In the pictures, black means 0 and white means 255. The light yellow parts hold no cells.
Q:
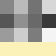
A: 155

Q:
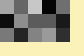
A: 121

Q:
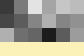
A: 176

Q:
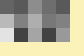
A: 227

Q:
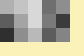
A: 47

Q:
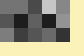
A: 125

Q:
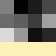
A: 218

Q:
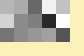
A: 116

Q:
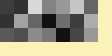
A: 89
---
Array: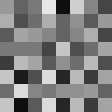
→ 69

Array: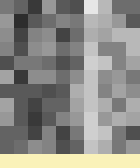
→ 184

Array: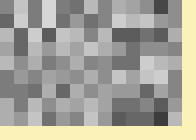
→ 174

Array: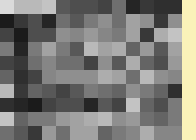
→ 195

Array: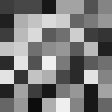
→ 52

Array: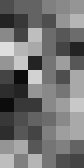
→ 108

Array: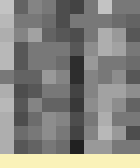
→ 87

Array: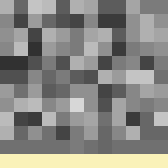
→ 165

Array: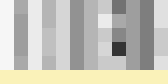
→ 202
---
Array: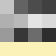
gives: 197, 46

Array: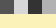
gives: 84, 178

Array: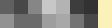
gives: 96, 72

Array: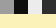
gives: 157, 46

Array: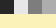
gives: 39, 173

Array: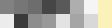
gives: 129, 216

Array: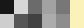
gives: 23, 141

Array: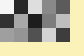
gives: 245, 61

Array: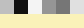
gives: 191, 224
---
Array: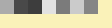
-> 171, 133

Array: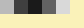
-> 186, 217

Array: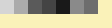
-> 213, 109

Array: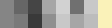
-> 133, 188

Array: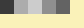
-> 58, 99

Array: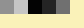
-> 145, 112
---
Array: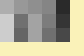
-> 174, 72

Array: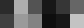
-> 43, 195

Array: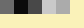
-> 107, 171

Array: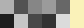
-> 177, 219

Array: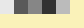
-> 232, 187

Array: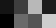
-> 20, 206
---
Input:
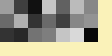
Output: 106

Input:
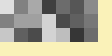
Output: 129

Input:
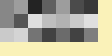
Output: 135

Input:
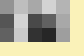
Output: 85

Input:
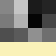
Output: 122

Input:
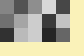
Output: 112

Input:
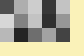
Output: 215

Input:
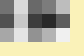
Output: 81
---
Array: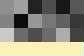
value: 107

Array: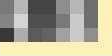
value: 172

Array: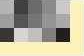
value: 213

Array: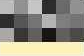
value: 55

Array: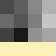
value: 24

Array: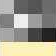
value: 137

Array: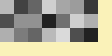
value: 124

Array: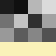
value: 92

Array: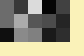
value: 138
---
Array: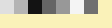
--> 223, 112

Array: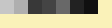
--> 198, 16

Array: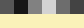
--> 86, 67

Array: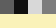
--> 94, 124

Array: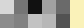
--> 215, 82

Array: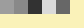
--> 157, 103

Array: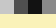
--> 199, 137
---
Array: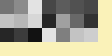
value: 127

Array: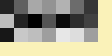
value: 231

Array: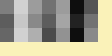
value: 146

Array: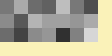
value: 48

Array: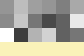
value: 210

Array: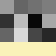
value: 217
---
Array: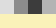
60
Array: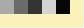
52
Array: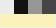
150
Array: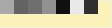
111
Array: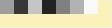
197
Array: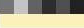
98
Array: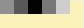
3
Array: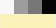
119
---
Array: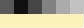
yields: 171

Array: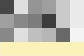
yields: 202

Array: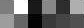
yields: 45

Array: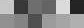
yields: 219

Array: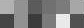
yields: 123

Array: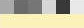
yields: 56

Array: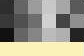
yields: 167
